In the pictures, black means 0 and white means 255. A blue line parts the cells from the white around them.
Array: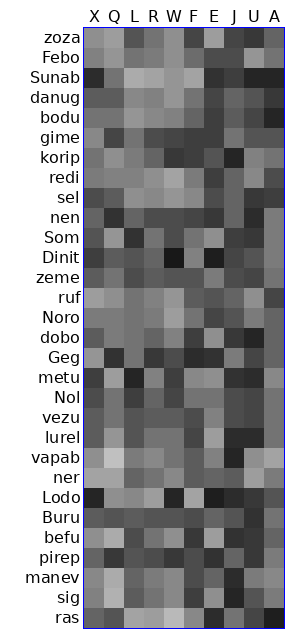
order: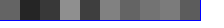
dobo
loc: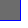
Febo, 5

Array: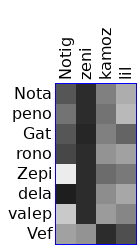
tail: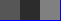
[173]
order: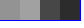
rono

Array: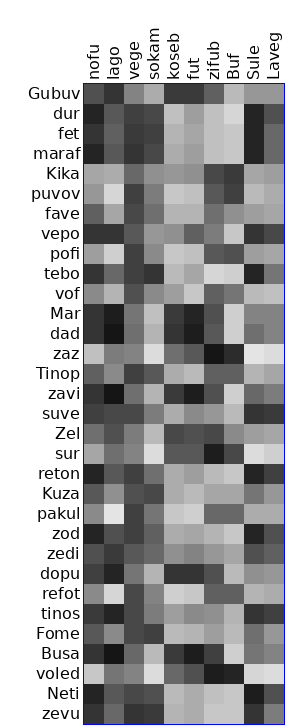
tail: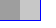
[ 96 117 186 192]
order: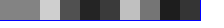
Mar
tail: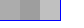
[199  36 104]
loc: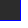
zaz, 7

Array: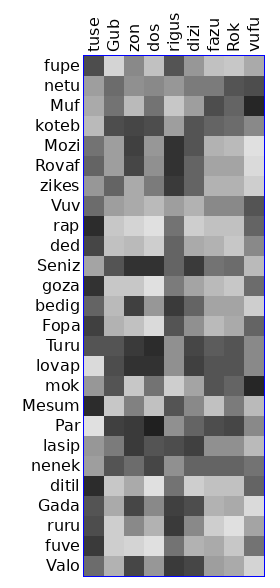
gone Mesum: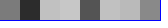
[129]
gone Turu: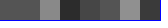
[92]

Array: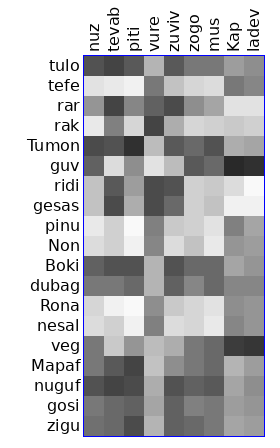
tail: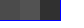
[188  89 105  82 173 165]
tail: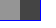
[134  97  75 142 165 226 226]
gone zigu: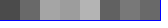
[112]

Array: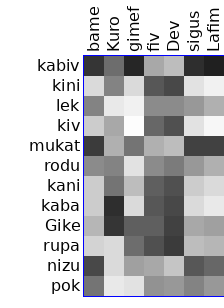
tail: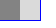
[ 87  72 226 241]
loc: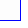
kiv, 2
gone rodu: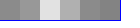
[123]
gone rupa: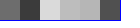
[211]
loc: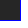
kabiv, 2
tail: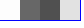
[247]

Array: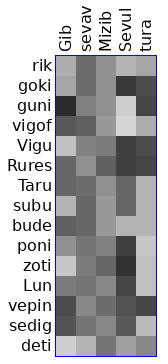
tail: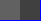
[70]
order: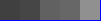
Rures
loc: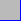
sedig, 4
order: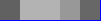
bude
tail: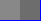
[83 70]
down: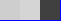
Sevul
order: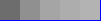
rik

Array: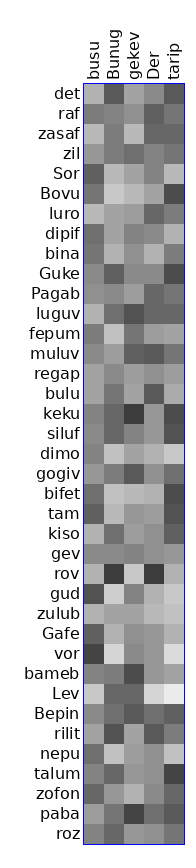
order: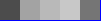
Bovu
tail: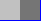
[157 163]
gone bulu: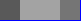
[171]
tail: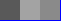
[89]
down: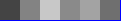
busu

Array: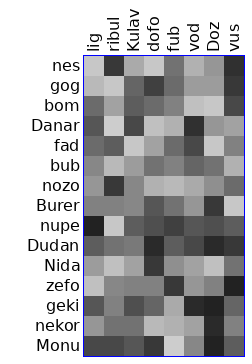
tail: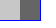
[ 64 107 156 156  56]
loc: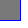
Dudan, 2
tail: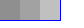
[114]
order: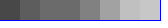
bom

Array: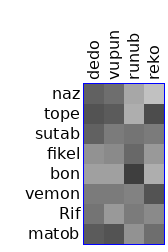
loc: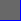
fikel, 2
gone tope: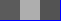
[76]

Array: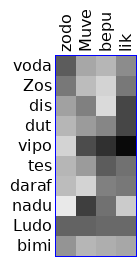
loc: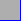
bimi, 2
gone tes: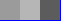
[113]
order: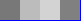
daraf
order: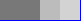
Zos

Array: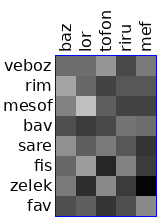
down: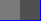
baz
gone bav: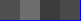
[116]

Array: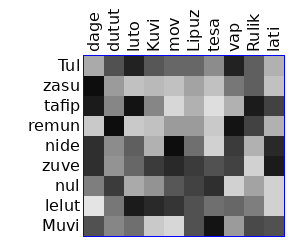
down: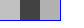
lati
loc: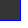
lelut, 4
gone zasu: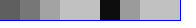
[185]
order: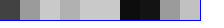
remun
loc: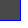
Muvi, 8

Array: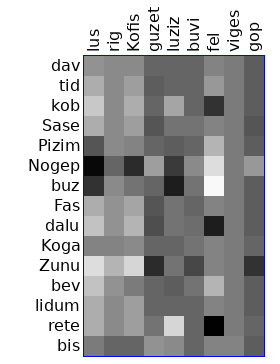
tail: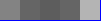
[123  93]
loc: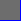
dalu, 5
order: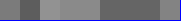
dav

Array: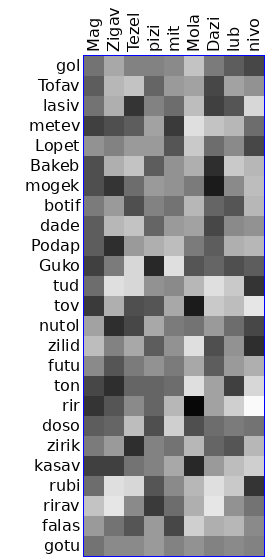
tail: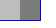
[ 93 175 183]
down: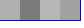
Mola

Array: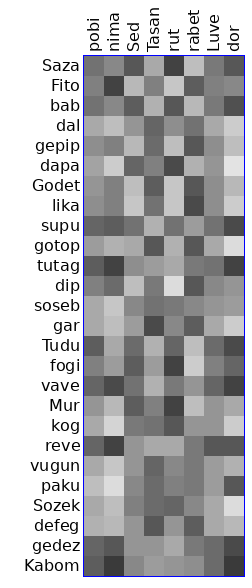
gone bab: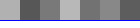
[80]
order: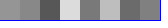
dip
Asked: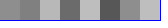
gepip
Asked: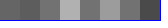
supu
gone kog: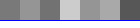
[212]
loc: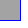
dapa, 0

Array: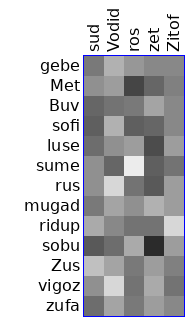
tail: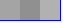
[157]
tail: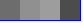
[157]
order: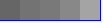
Buv
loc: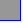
gebe, 2
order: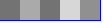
vigoz

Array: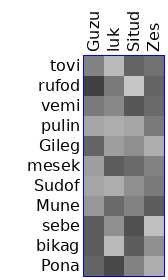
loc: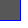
vemi, 2
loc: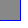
vemi, 1
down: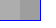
luk
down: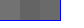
Zes
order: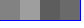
mesek
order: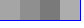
Sudof
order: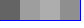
Gileg

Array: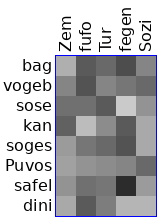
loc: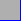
bag, 0
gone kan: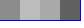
[90]
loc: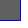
kan, 0

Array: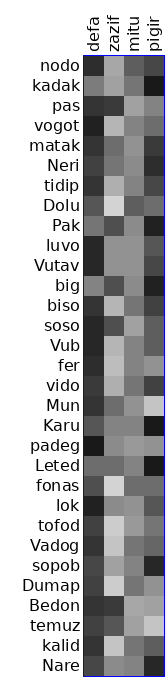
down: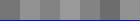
mitu
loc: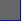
Vadog, 3
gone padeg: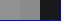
[153]
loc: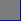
kadak, 0
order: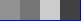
Dumap
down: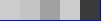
zazif

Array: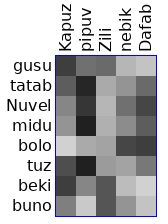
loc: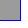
tuz, 2
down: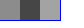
nebik
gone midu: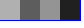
[140]
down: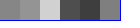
Kapuz

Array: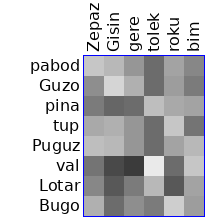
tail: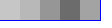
[135]
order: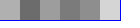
Guzo
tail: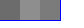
[206 157]
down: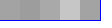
roku

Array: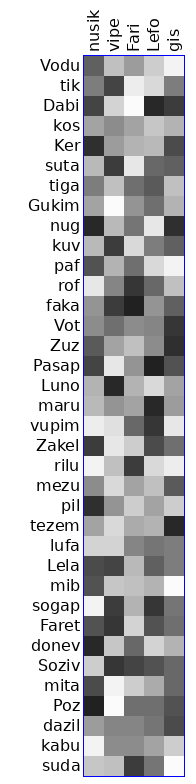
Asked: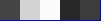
Dabi
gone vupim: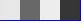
[224]
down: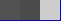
gis
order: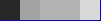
Luno
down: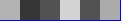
Lefo

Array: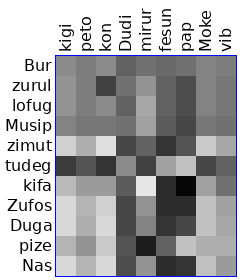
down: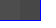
pap
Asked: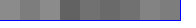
Bur
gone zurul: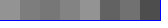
[65]
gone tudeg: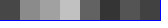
[59]
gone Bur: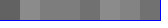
[106]

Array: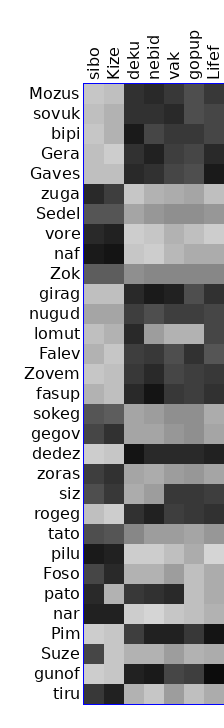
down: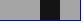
deku
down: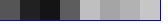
Kize
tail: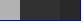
[78 70]
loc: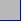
naf, 4
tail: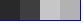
[172 165 191]
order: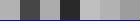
Foso

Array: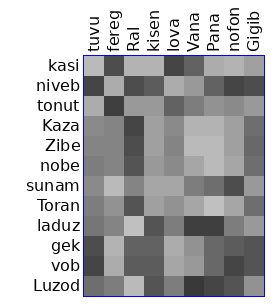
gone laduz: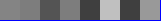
[118]
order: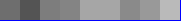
nobe

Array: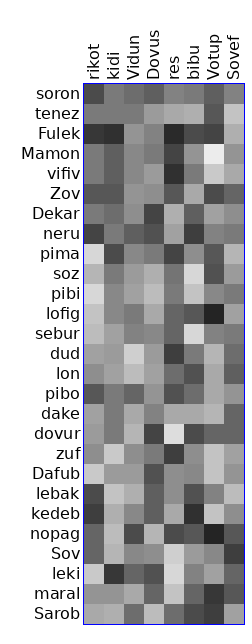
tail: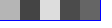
[101]
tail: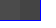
[175]
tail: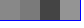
[236 148]
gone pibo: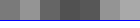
[109]
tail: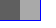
[ 48 195 142]
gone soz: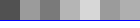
[116]

